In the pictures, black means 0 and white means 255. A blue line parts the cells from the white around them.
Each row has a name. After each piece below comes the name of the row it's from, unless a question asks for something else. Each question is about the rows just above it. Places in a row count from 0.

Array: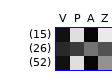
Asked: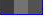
(26)
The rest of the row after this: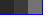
[82]

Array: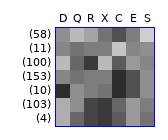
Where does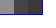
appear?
(103)
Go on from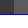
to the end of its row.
[153 115]
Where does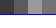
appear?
(4)

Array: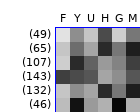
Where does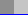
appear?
(49)
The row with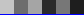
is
(65)

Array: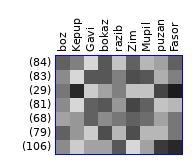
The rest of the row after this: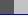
[ 97 183 162  97]
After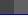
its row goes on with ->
[195 183]
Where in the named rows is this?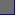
(68), 6
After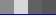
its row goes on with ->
[151  69  97 195 183]
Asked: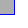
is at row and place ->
(83), 7

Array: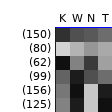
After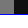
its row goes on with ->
[198  28]
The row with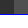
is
(150)
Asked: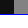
(62)
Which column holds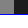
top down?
W
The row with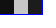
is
(156)

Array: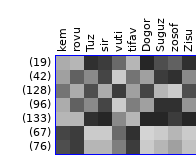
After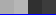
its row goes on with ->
[106 182  38  78  97  48]
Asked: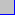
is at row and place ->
(76), 9
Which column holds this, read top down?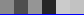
Zisu
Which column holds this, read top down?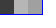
zosof
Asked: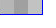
(76)
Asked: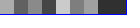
(96)

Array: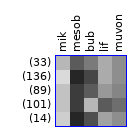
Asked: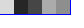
(136)
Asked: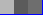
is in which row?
(101)

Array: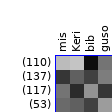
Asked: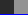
(117)
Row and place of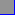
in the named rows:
(117), 2
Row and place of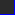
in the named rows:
(117), 1
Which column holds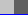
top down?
Keri
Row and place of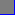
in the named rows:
(137), 3

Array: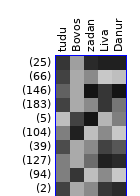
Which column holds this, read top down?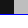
zadan
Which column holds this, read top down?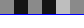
zadan

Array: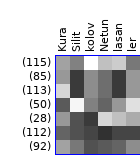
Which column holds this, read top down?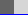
Netun
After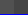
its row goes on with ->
[49 69 69]
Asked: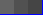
(112)
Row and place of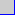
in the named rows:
(115), 4
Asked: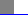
(115)

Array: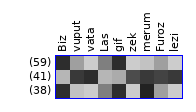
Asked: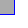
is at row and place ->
(41), 4
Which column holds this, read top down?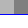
Las

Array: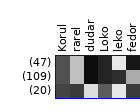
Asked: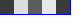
(20)
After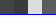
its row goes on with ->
[231  58]
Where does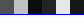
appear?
(47)
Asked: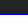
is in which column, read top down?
Loko
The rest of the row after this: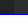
[170]
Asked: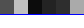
(109)

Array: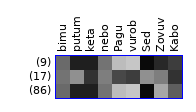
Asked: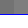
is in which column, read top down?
nebo
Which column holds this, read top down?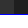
keta

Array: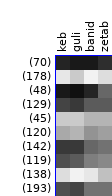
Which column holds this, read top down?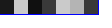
guli
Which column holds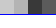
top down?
guli
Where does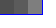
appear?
(119)
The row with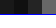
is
(48)
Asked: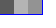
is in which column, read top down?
banid

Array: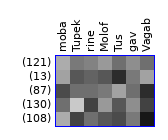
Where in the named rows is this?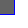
(13), 2
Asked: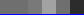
(87)
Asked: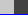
(130)
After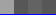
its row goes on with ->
[ 44 121 162]
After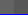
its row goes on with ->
[ 44 121 162]
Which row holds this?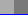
(121)

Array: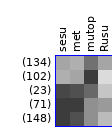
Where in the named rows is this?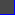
(23), 0
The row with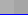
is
(102)
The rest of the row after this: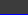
[144 154]

